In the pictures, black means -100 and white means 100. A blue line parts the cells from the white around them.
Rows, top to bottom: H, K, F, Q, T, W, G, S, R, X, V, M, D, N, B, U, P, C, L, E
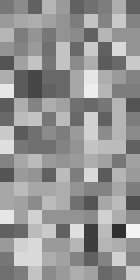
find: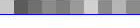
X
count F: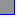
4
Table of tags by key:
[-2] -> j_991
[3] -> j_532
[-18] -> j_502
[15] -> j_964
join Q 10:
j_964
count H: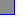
1
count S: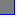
0
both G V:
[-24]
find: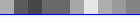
W

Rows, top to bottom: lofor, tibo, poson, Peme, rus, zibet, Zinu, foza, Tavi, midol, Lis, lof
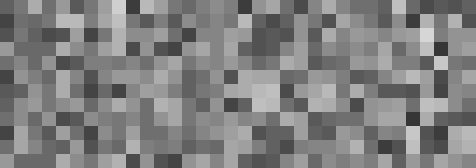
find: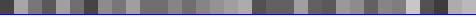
midol
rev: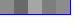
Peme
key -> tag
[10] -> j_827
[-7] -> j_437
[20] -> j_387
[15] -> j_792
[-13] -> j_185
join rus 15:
j_827
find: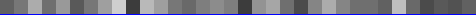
lofor
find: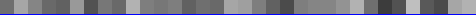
Lis
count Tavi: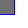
5

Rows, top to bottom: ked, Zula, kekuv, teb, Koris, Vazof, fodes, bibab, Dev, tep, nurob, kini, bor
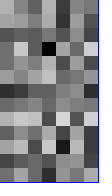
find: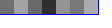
bor
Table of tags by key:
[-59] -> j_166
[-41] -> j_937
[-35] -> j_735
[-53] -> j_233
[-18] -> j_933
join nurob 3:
j_937

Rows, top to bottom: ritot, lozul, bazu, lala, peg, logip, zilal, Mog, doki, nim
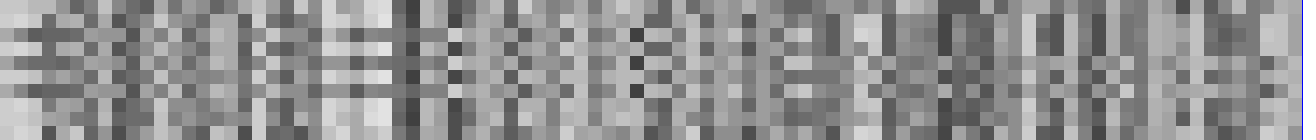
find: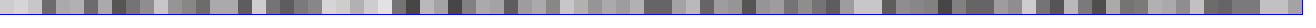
lozul
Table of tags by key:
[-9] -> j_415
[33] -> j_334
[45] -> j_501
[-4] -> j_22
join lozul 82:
j_22
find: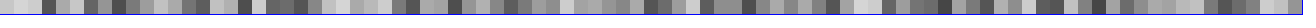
nim
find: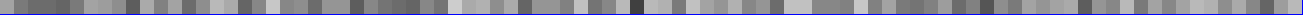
peg
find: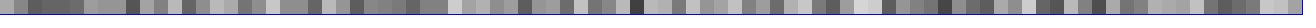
bazu

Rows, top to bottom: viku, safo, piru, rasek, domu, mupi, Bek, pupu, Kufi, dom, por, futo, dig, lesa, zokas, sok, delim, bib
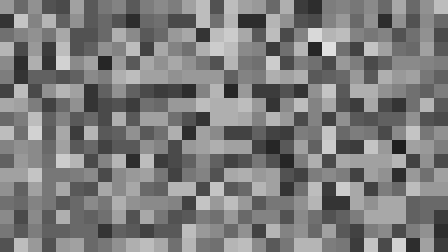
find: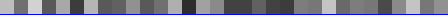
dom
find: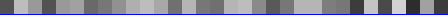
bib
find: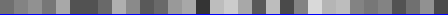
piru
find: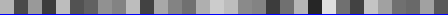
rasek
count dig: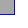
1

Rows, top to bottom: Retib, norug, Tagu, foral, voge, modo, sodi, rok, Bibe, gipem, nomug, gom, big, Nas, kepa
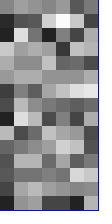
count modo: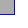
3
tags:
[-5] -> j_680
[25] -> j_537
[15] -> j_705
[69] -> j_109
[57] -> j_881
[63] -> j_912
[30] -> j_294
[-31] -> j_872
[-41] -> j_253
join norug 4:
j_912
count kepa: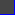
2
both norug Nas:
[-46]
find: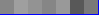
Retib
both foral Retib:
[25]

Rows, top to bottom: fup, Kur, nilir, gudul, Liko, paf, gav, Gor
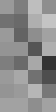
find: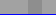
Gor
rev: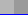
gav
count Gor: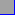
3

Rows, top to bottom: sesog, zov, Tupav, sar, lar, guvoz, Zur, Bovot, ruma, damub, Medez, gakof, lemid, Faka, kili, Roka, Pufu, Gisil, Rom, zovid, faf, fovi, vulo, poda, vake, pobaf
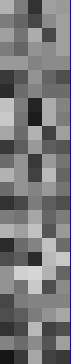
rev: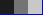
ruma
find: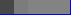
fovi
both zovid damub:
[40]

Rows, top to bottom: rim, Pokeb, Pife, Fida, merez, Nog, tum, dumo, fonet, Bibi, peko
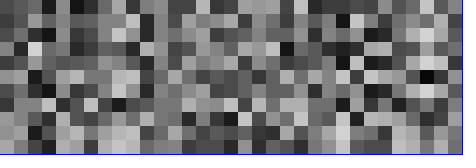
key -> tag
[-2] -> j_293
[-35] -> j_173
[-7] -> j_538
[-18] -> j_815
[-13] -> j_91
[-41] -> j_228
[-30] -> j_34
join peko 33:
j_91
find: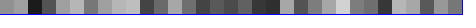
Bibi
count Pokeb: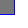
0
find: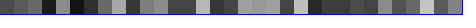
rim

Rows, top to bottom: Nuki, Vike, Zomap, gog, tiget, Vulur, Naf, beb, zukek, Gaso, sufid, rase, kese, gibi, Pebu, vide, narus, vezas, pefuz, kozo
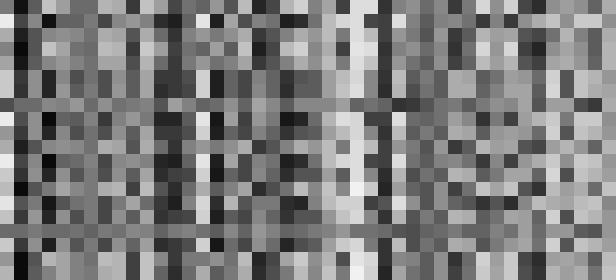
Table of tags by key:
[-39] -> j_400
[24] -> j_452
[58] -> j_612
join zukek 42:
j_612
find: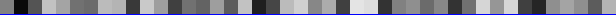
gog
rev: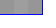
Gaso

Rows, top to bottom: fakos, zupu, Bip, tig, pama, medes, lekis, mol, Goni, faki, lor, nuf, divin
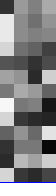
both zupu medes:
[15]
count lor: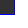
1
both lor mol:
[-6]
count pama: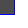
2
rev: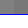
mol
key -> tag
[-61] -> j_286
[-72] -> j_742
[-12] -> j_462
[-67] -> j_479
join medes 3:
j_479
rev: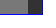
lor

